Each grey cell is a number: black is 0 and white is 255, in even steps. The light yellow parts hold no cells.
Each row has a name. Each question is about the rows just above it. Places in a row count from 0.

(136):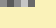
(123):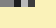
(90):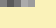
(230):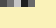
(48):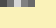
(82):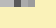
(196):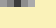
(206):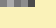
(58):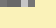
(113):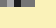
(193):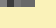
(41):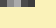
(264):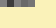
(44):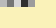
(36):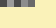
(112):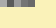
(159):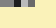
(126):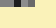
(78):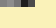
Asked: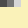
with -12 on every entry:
[ 63 105 202]
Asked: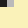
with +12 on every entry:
[ 42 198]
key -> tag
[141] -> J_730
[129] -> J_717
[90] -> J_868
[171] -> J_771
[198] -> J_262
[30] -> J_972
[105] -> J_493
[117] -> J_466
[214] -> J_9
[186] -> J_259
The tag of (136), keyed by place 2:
J_730

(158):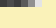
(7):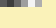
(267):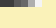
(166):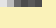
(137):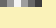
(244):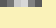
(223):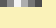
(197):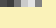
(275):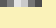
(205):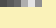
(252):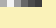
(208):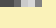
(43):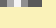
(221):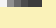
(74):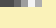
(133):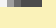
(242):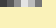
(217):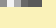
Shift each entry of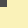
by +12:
[88]
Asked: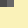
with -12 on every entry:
[64 92]
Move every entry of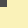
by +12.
[88]
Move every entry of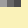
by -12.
[146  92  64]
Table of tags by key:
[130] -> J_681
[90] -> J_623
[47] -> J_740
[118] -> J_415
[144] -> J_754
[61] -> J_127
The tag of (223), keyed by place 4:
J_415
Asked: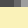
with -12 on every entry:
[ 64  64  92 146]
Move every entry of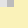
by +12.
[240 200]

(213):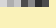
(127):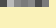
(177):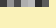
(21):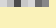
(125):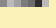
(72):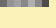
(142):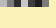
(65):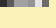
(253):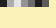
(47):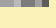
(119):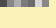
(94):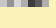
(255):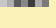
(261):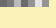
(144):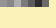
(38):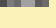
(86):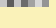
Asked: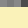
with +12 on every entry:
[148 135 148  88]
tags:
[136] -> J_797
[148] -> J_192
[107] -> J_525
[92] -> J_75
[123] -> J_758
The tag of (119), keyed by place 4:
J_525
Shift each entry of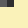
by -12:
[80 34]
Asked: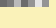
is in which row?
(261)
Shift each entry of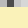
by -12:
[174  64 187 203]
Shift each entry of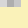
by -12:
[203 162 187]
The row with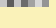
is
(86)

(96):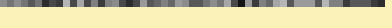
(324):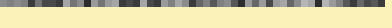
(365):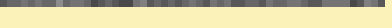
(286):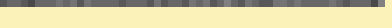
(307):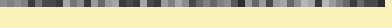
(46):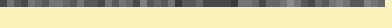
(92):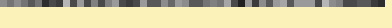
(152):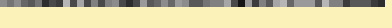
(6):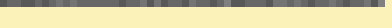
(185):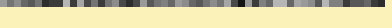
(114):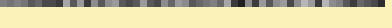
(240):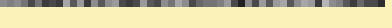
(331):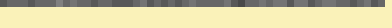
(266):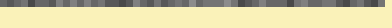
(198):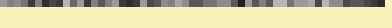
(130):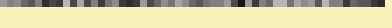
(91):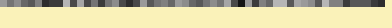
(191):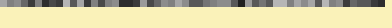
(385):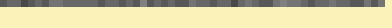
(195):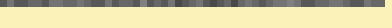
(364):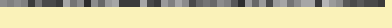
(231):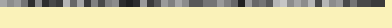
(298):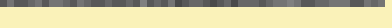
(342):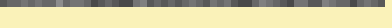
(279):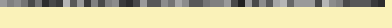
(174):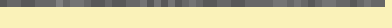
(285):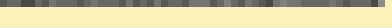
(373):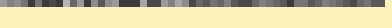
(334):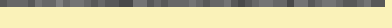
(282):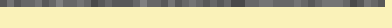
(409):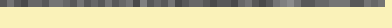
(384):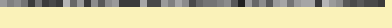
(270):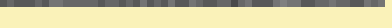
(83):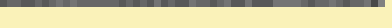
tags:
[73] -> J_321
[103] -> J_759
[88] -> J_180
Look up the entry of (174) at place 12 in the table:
J_759
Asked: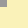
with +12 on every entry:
[166]
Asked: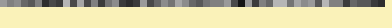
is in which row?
(130)
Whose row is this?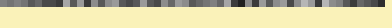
(114)

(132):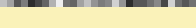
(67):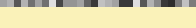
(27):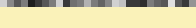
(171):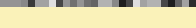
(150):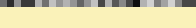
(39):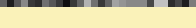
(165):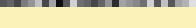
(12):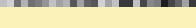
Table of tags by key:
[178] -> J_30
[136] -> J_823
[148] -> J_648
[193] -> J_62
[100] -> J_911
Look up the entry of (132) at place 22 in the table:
J_823
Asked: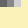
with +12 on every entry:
[112 148 221]
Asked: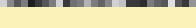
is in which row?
(27)

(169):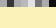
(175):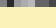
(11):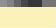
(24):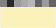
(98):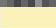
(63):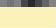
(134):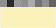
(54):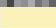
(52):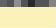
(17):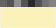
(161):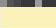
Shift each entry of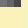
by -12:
[104  88  59]
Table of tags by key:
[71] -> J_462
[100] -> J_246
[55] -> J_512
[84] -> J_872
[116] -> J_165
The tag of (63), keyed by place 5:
J_462
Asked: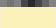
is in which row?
(63)
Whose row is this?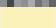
(54)
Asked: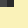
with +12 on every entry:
[83 54]
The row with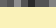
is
(52)

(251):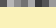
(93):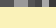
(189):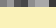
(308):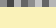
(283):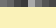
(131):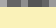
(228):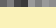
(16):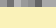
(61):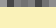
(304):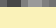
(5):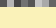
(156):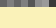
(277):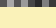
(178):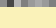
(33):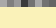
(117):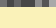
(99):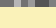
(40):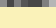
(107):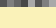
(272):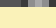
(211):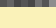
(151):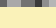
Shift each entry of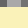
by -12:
[ 89 157 157 102]
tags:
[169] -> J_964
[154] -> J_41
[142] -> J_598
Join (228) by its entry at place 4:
J_41
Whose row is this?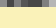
(40)

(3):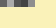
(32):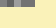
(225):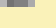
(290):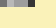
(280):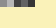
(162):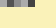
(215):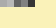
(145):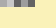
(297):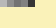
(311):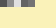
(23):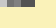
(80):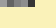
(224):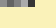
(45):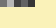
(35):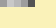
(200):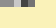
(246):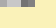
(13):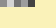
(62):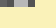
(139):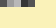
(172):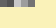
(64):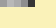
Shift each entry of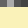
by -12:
[ 87 159  71  55]
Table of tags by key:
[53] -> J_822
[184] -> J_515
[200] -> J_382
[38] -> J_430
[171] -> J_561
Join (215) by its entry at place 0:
J_561
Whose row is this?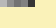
(297)
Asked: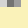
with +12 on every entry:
[224 127 169]
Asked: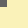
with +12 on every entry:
[111]
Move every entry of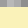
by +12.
[169 196 183 154]
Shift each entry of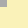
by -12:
[159]

